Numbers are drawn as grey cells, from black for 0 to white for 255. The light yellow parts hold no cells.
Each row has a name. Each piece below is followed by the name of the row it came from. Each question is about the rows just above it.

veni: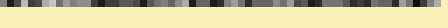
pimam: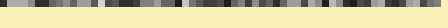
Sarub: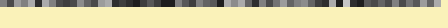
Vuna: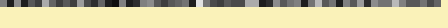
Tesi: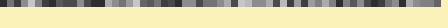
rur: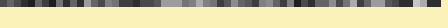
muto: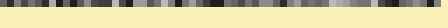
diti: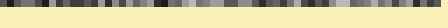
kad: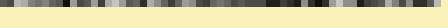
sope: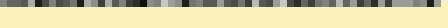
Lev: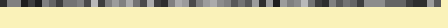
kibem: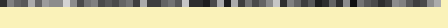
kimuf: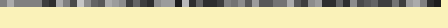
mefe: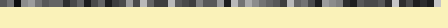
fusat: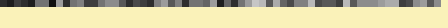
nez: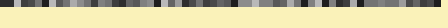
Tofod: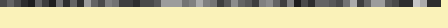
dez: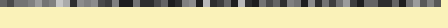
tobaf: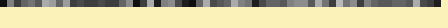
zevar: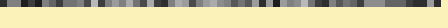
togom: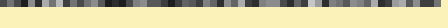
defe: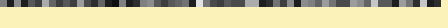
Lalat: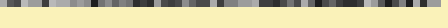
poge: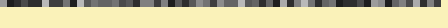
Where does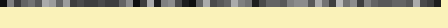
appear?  tobaf
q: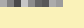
kimuf
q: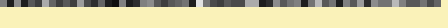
Vuna
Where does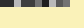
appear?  poge
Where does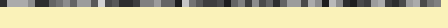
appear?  pimam
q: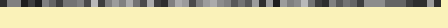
zevar
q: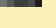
pimam

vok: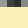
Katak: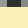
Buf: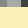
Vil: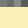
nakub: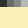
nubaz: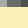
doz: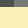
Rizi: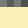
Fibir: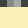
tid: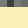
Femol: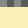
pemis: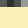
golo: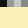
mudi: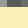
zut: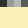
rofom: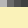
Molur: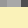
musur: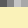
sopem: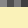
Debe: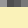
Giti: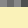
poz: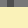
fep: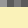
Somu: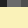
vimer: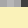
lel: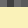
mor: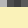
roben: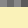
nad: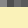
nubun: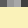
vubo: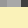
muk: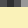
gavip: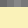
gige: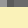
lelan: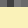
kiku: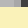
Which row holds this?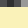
muk
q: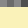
Giti
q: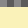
Femol
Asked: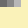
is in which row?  nakub
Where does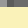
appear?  gige
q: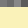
Vil
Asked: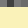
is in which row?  tid

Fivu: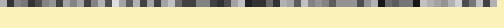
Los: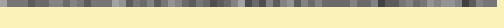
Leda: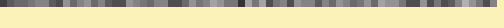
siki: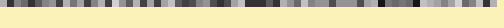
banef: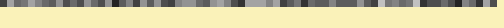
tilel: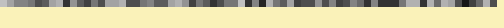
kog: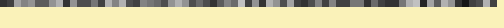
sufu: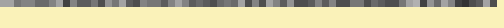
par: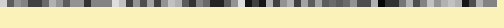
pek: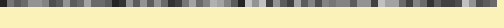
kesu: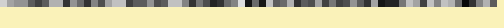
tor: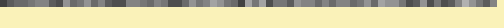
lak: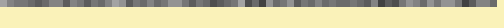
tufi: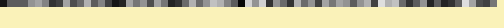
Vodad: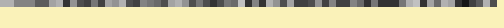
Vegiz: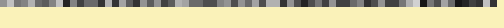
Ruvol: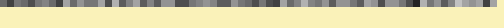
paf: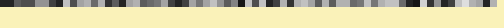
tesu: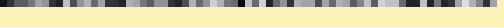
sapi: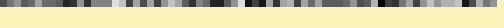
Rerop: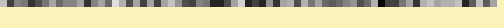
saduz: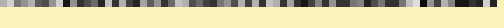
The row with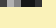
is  saduz
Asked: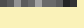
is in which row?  pek
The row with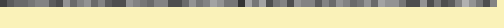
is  Leda
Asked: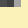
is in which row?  Ruvol
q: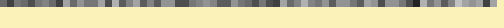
Ruvol
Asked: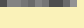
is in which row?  tor

